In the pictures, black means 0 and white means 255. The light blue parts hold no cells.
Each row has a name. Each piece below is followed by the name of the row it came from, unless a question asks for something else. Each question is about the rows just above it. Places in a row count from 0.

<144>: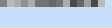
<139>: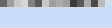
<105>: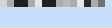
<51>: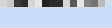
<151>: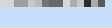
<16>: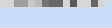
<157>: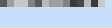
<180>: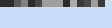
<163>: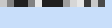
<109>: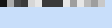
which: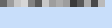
<139>
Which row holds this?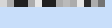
<105>
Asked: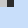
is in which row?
<151>
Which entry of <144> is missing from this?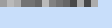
[143]

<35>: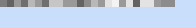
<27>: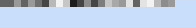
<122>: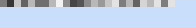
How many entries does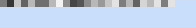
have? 25
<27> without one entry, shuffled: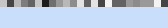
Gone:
[168]
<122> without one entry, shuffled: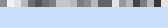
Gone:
[213]
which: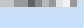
<35>
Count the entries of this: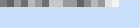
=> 17
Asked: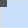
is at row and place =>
<122>, 11
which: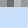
<35>

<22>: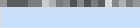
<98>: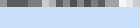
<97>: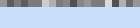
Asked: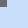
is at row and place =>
<97>, 18
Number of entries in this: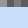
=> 4

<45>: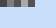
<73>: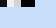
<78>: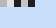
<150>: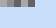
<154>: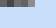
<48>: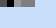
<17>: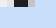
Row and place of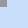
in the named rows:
<48>, 2
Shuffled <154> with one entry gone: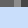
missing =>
[111]
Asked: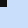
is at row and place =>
<73>, 0
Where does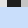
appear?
<17>

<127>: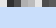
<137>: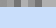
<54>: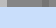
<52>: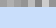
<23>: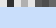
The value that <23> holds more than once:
[229]
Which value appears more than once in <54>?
[133]
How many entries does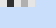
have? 5
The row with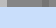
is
<54>
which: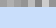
<52>

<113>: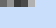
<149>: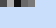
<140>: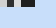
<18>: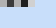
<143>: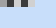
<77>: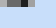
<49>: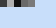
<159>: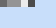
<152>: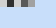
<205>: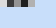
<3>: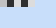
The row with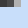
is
<113>
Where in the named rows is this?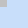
<3>, 0
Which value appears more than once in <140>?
[31]

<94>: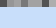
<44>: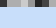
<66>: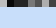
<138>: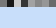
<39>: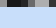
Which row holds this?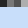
<66>
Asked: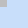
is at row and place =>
<66>, 0
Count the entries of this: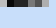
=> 7
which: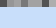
<94>
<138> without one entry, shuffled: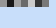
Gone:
[135]
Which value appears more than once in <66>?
[37]

